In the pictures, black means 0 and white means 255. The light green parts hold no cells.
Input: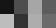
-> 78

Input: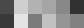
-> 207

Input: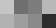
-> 111

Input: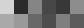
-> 43

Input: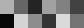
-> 102

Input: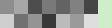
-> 167

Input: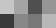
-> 164

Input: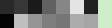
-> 55

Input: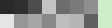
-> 47
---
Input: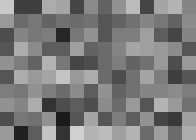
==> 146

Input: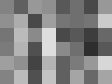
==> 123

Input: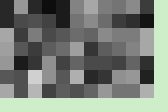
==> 151

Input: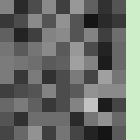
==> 104

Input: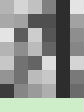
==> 199

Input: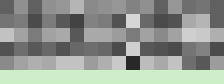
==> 194

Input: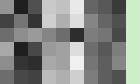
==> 168

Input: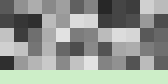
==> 194

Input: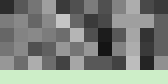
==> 102
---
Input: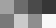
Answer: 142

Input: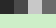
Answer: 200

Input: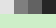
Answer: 98

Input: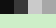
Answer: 202

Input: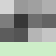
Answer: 181

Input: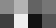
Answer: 18
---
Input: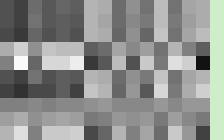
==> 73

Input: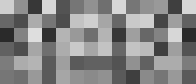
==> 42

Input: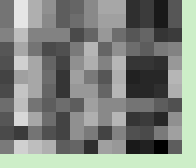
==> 130

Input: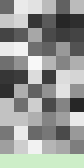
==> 68

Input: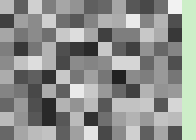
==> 166
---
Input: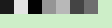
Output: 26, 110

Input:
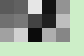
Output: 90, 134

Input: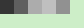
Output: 53, 145

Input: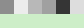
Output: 141, 221

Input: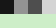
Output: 22, 212

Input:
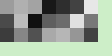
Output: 156, 66

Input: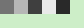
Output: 115, 41

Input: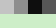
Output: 195, 86

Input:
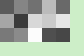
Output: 91, 71
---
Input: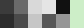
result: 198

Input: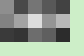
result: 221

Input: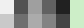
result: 171

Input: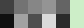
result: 78

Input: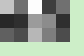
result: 155

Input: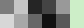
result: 103
